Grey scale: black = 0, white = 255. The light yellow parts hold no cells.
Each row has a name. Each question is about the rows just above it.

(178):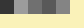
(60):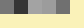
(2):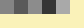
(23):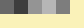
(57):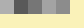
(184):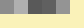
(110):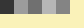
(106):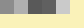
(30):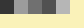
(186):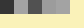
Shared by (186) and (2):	[53]
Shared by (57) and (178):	[89]
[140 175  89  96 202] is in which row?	(106)
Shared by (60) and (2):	[53]
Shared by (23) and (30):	[182]

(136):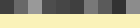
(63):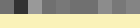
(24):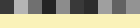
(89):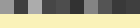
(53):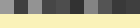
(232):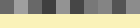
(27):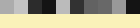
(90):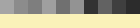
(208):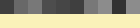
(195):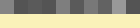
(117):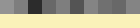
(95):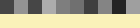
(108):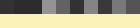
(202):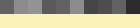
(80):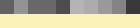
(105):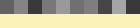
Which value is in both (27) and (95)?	[172]
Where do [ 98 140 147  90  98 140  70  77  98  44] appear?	(202)
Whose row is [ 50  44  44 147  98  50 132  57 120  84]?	(108)
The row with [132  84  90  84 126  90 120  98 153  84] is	(195)

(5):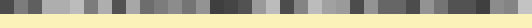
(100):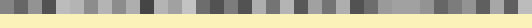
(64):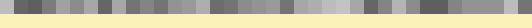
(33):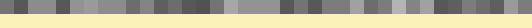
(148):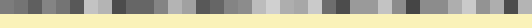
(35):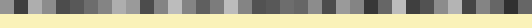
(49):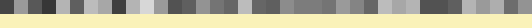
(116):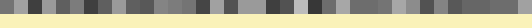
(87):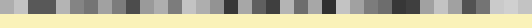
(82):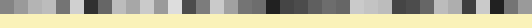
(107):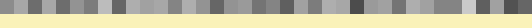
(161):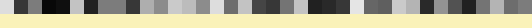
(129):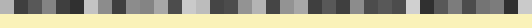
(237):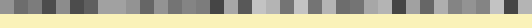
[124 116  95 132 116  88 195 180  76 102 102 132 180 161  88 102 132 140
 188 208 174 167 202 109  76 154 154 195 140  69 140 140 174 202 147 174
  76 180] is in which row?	(148)
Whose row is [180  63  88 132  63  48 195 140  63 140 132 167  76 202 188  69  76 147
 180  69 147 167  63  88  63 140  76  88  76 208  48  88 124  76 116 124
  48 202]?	(129)
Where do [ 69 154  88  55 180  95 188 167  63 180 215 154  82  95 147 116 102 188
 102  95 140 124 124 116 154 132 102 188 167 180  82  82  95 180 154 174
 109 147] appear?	(49)

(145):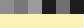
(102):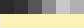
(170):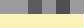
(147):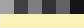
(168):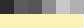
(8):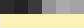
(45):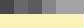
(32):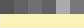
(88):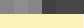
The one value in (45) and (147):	[163]
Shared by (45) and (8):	[163]
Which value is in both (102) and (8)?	[43]

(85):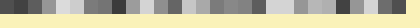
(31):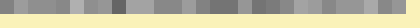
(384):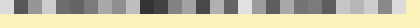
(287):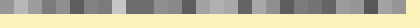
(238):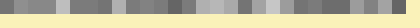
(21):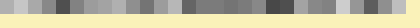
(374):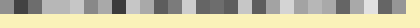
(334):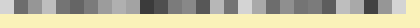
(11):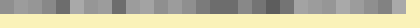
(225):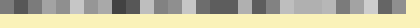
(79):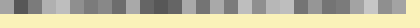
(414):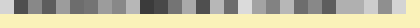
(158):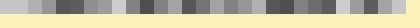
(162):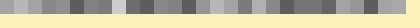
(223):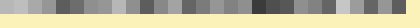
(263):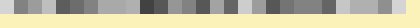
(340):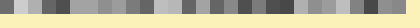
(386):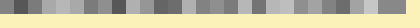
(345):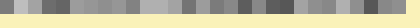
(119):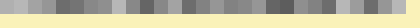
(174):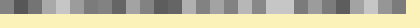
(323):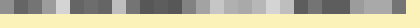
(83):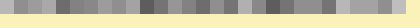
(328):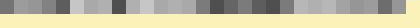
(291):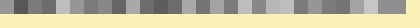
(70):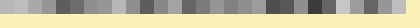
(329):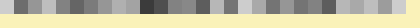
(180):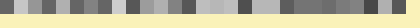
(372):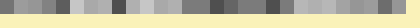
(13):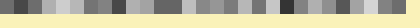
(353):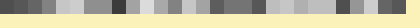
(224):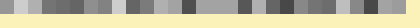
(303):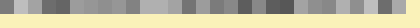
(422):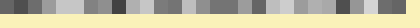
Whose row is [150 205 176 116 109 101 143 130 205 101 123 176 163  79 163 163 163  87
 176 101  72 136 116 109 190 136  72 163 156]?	(224)
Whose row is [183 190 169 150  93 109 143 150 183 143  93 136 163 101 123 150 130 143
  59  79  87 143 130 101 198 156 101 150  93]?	(223)
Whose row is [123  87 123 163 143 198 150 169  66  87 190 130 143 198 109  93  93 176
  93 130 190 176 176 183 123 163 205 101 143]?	(225)
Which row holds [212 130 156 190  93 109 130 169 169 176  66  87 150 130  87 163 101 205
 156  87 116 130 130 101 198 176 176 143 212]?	(263)
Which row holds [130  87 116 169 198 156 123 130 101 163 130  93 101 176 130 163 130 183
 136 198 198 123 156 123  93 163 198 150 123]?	(174)

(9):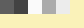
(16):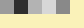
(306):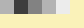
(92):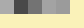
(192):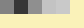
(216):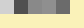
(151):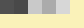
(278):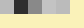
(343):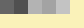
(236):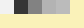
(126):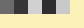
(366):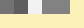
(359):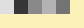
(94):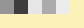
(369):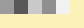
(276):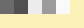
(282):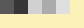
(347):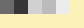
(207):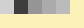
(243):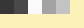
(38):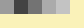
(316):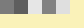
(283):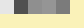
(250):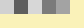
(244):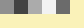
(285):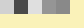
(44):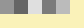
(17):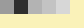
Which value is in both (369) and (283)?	[143]
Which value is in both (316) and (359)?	[223]
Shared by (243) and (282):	[54]
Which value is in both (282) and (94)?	[171]
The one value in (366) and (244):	[242]
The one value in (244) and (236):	[242]

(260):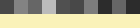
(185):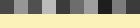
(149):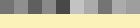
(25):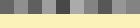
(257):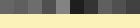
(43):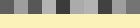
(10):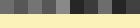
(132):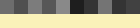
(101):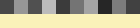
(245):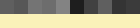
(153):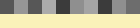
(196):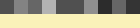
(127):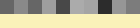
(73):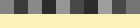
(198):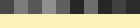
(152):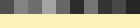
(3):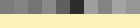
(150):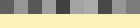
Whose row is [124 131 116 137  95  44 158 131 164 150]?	(3)
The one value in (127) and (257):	[102]
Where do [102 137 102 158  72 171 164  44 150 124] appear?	(127)
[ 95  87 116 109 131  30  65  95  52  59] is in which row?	(245)
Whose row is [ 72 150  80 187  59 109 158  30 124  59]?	(185)

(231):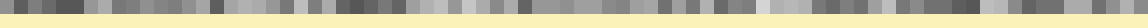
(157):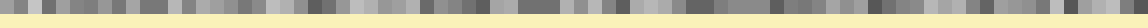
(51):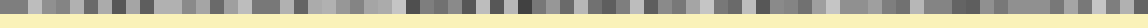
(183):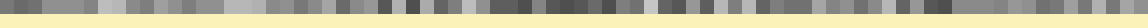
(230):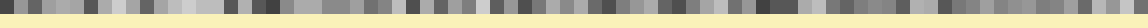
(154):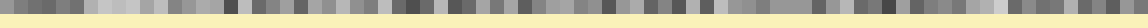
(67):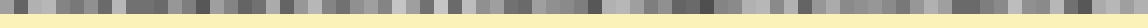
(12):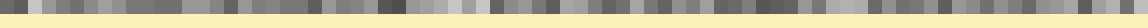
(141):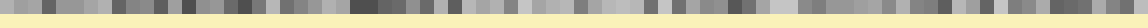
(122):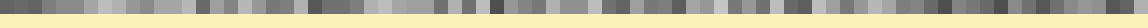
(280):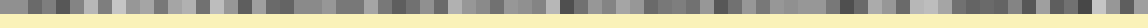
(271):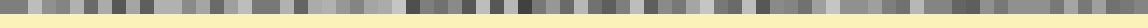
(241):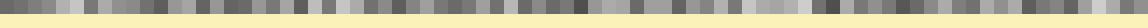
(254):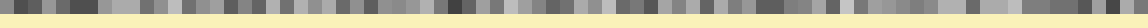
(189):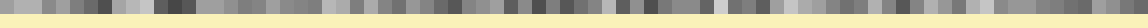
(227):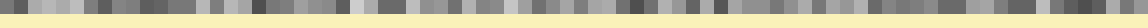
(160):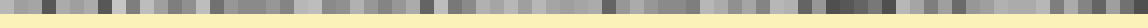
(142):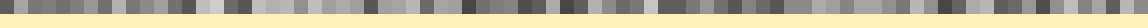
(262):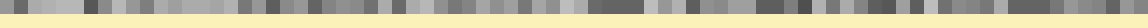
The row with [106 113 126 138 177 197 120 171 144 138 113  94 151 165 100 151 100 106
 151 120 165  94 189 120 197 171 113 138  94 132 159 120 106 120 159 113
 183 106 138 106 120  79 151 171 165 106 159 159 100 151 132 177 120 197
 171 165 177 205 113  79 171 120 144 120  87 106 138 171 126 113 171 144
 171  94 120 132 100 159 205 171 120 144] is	(241)
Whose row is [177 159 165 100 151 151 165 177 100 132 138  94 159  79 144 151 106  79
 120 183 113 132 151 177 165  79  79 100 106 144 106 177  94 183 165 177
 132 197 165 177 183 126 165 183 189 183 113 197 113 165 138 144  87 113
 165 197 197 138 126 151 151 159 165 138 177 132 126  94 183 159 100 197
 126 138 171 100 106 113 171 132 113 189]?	(141)
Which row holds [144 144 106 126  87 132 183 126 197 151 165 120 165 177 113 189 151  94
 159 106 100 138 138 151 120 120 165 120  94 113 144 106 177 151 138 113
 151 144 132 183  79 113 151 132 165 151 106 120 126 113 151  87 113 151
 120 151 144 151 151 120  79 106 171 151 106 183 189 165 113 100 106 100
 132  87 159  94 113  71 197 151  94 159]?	(280)

